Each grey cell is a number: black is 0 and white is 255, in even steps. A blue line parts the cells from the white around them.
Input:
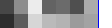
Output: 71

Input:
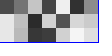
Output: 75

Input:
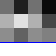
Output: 113

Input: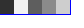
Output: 48

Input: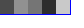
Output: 75

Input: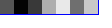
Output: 85

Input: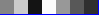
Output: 132
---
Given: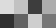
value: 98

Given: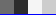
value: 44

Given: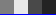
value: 232

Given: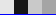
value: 22

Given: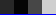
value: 5

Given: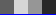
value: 214

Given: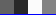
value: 40

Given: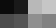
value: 84

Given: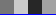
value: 203
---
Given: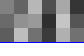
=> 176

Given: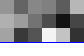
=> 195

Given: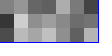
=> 96

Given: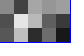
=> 109

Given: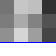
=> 158

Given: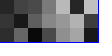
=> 165

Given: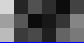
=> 100
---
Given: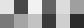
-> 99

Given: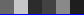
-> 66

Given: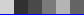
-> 122

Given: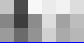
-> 235

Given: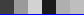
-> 27

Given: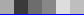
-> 135

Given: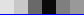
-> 10
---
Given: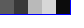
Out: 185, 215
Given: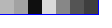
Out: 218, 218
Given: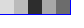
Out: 45, 220
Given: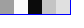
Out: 11, 251
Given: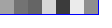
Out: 215, 235
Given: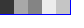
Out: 132, 236
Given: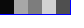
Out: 125, 210
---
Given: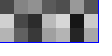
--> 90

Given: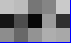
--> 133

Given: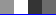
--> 107

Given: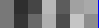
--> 183

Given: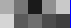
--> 145

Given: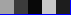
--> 200

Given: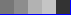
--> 197

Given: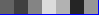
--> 220

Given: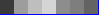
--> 213

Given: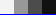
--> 17
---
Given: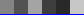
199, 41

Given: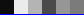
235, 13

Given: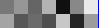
234, 16

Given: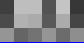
196, 55

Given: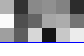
251, 21

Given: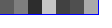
198, 45

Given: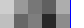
206, 40

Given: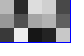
237, 22
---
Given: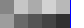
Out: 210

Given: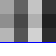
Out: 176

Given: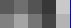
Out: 55

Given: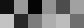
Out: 76

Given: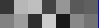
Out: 89

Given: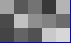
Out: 130

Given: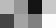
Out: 20
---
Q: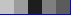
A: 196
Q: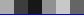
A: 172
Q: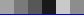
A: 163
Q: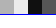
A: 179
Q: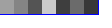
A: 160
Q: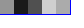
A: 149
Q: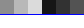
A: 141
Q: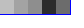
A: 191
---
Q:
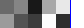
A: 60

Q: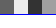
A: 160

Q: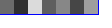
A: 95

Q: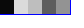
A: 147

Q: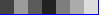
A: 91

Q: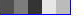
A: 124

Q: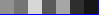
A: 90

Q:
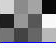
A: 67

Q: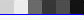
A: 77
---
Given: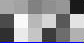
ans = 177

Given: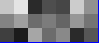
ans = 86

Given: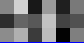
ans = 127

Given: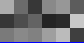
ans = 63

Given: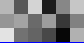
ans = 177

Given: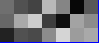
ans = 169
